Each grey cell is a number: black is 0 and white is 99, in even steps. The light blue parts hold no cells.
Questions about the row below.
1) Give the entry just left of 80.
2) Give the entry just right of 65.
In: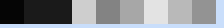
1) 10
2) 88

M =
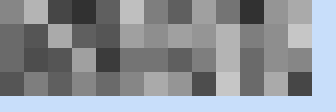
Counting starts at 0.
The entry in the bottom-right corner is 27
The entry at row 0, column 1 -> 70
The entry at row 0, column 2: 27
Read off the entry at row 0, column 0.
52
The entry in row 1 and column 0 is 41
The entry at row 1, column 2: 66
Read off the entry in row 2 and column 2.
33
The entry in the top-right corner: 66

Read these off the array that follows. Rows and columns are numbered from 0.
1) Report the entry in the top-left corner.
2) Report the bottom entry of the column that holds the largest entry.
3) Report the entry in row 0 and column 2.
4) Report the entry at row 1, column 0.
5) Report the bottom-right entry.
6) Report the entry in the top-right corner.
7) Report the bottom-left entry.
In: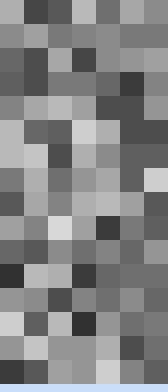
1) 68
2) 62
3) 34
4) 54
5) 37
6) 54
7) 23

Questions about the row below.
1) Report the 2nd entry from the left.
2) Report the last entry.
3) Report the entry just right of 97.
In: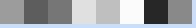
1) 36
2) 53
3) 15

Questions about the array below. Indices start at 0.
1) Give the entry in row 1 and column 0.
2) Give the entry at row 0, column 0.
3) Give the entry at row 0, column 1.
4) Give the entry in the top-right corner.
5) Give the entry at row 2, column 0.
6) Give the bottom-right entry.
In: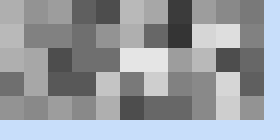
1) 72
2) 68
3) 57
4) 47
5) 68
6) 57

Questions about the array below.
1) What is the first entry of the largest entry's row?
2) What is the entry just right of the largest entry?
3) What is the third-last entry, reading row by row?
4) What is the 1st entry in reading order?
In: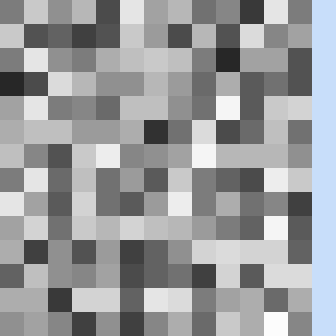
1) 56
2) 52
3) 67
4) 48

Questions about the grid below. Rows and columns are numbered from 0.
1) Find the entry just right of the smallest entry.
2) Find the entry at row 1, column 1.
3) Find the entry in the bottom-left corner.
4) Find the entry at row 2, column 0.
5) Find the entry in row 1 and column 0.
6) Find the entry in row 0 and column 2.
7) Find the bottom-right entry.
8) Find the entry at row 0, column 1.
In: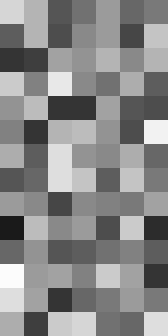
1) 73
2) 70
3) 67
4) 20
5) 36
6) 33
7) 86
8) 70

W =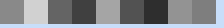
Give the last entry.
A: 49
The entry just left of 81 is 53
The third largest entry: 57

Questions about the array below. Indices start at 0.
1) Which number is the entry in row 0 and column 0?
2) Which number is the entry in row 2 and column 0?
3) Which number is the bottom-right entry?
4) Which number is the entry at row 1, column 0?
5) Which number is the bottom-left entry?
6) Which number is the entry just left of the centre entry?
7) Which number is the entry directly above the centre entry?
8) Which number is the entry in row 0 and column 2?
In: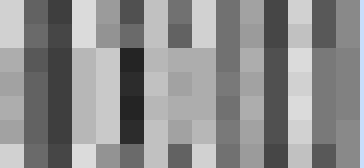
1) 81
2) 67
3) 53
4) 81
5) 81
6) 75
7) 67
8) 24

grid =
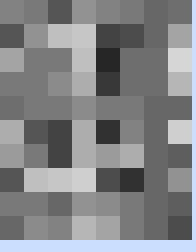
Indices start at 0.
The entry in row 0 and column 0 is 51
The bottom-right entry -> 30
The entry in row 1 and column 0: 33
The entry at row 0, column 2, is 33
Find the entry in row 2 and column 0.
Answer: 64
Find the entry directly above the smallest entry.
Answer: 26
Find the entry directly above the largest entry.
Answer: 64
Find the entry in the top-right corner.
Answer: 43
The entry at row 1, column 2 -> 74
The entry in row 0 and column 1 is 47
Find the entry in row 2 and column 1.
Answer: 47
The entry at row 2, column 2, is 47

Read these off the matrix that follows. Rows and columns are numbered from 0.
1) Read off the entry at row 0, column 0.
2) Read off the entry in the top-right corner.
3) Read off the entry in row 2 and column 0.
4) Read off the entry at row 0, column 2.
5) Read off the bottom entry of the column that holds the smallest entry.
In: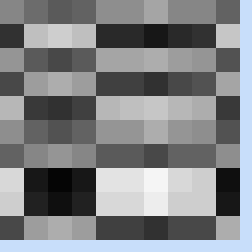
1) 52
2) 38
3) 58
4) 35
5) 67

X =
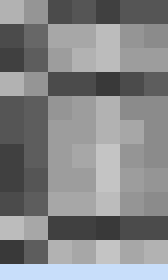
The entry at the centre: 61
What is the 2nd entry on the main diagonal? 40
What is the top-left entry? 69
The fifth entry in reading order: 25
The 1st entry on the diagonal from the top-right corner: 33
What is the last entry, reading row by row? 69
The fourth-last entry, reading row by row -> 65
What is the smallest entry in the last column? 29
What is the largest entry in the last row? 76
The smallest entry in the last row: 22
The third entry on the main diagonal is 61
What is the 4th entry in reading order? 33
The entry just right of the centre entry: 69
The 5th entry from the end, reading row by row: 69
